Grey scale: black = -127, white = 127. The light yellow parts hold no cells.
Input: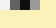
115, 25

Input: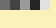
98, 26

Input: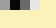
103, 30

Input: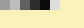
93, 61

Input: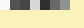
122, 88

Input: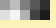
116, 95

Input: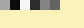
118, 39
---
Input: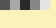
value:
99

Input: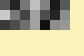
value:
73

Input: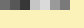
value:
90

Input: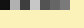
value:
71

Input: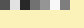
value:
120

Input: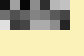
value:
96

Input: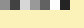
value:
125
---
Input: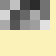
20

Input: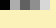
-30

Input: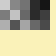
37

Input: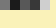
-39

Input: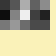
-19

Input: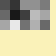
-13

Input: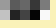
-60

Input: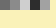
79

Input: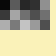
67

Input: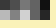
81
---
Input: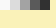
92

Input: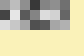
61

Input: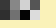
7

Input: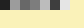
28

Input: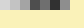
67

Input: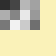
-58

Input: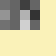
-26
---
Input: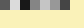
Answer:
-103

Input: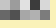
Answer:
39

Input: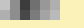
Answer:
-55

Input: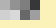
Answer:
-23

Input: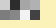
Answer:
114

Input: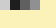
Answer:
-31
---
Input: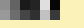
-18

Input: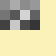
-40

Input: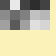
-19

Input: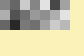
-45

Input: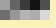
22

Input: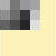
-18
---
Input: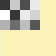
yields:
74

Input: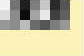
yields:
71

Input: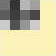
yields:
-75

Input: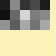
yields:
-76

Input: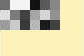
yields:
-109

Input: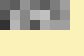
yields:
-34

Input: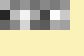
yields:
8

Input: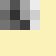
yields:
-45

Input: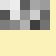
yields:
-34

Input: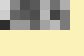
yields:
46
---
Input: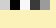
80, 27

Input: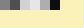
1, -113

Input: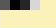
-40, 87

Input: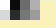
126, 27

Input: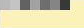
57, -71

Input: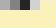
46, 82

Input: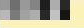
25, -106

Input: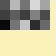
-43, -22

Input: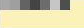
40, -49
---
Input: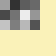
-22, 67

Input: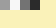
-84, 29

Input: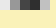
65, 105

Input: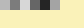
36, 57

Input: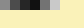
73, 10

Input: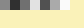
122, 8
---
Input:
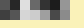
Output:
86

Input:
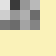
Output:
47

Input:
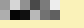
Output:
-111

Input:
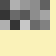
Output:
-39

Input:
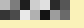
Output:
105

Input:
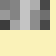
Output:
68
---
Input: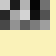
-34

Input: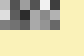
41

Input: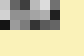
-75

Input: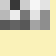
-39

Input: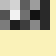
-66

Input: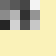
82

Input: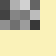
-15

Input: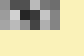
-59

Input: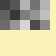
85

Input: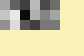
-64
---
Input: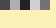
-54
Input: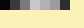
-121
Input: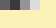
-31
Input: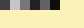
-63
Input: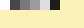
125
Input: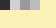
-81
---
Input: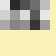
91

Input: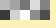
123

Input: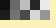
-54

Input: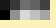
87

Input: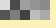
-62

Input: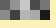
53

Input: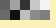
62
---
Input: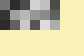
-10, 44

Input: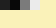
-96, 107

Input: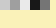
75, -10

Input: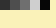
-79, -121

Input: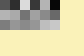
-42, 72

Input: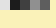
98, -33

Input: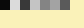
-118, -37

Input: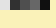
99, -111
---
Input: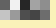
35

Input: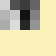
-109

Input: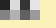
-74

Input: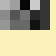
-86

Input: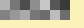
-40

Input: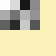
52

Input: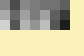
-32

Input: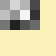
116
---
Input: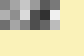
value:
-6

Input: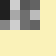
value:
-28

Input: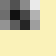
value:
106

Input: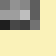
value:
-33

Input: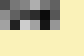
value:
-30

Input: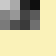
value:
-113

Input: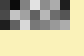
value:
-97

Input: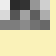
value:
79

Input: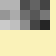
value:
-59

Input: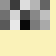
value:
-27
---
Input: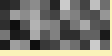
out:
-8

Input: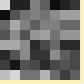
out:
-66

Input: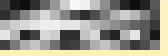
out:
100

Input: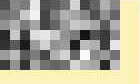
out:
27

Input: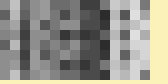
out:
14
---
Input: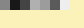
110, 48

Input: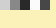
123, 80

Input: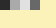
97, 42

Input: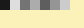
94, 76

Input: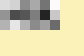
123, 102

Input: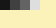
94, -28

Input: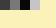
69, -7

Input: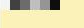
116, 63
